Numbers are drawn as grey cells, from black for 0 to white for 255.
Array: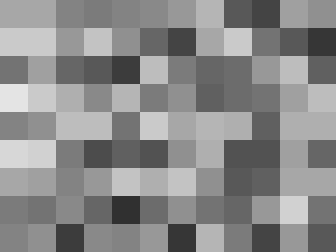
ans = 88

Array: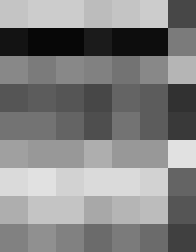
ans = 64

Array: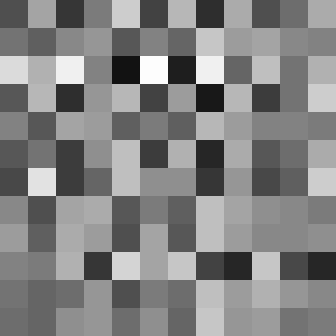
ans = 123

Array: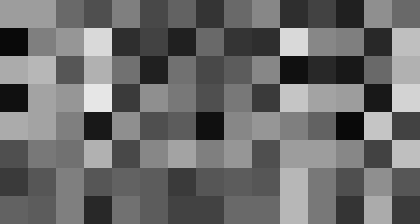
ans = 58

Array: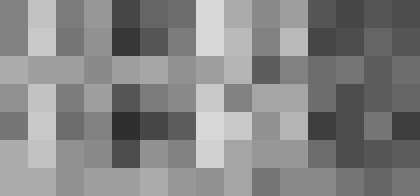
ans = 117

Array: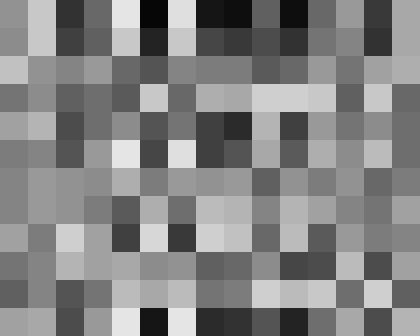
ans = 180

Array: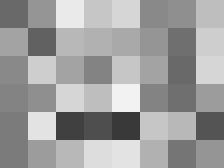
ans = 149
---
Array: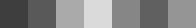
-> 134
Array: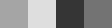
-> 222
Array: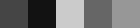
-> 203
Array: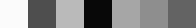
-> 166
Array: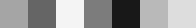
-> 24
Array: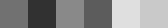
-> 92
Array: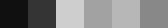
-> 162
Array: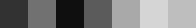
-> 169
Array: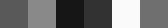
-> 50
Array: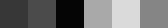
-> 169
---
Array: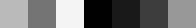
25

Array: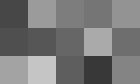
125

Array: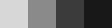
138

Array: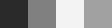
128

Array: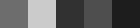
49

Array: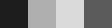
175
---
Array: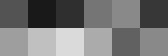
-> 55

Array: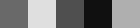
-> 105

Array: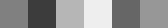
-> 128

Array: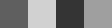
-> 159

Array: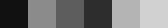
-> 93

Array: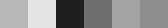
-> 142
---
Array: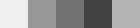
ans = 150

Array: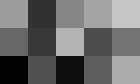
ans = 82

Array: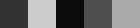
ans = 203

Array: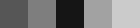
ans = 126

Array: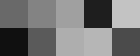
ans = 90

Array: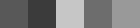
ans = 59

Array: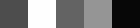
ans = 254
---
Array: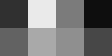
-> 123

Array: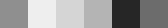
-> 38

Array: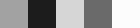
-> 106

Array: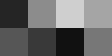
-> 207

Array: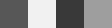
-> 57

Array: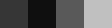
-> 89
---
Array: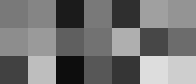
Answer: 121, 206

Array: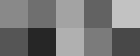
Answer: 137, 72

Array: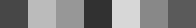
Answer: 71, 90

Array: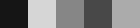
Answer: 21, 171

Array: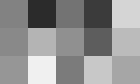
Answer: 130, 166

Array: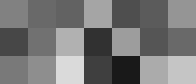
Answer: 129, 197

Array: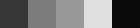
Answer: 54, 10
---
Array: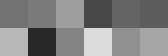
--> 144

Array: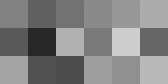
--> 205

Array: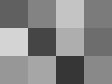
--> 174

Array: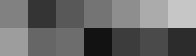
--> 74

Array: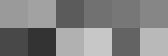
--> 99

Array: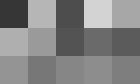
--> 106
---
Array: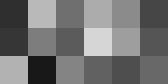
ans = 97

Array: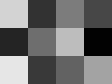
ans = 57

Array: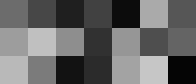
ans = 163

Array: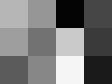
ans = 135

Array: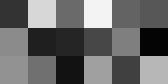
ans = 160

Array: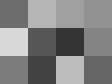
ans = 66

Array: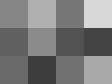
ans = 60

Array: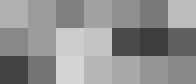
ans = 170
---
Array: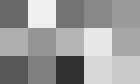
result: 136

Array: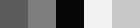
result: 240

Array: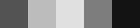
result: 125

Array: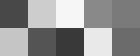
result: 137

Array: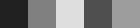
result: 79

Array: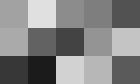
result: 126

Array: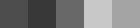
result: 200
